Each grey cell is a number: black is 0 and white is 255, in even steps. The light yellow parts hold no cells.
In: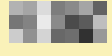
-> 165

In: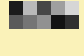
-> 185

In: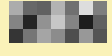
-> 104

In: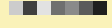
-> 63

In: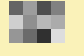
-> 157

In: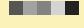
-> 162
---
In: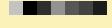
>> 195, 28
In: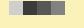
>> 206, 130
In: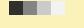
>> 47, 242
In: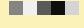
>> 132, 212
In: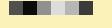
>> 80, 59
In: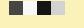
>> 70, 210
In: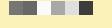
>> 118, 61
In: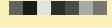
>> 97, 118
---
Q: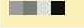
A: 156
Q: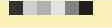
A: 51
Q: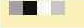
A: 161
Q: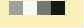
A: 159
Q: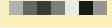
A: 177
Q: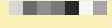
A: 214
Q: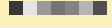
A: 56
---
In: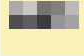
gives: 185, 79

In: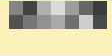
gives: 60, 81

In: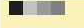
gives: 128, 30

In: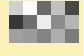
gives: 72, 160

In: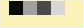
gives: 215, 10

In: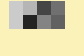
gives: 112, 203

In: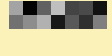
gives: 17, 113

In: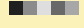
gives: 167, 32

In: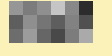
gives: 44, 109
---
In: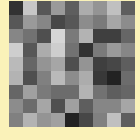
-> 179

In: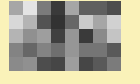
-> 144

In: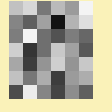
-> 236

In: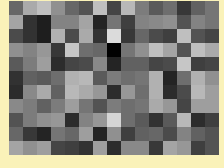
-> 144

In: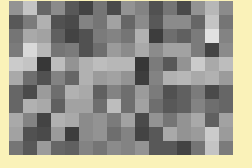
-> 88

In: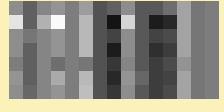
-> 103
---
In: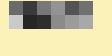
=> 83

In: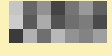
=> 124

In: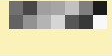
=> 127

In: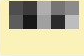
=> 117

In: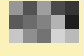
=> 179

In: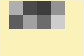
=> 60
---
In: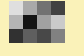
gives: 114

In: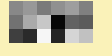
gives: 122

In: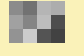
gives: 181

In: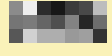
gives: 44

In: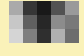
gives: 25

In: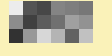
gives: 71
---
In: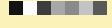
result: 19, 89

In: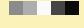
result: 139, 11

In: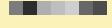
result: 124, 76

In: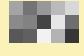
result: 164, 54

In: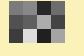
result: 123, 164

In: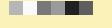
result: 182, 94

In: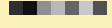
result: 47, 81

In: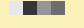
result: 232, 109

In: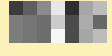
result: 59, 188
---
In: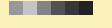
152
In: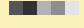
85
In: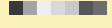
57
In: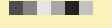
77
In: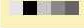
228
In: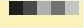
31
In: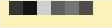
53
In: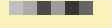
192
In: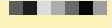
93
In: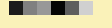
27
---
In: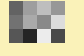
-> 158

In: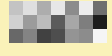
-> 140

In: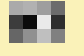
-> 177

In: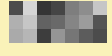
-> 126

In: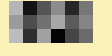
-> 140

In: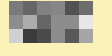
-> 135

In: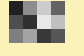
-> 141

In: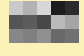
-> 215

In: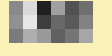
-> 160
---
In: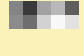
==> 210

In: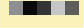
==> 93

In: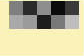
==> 155

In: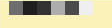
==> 110

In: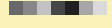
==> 166

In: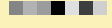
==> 178
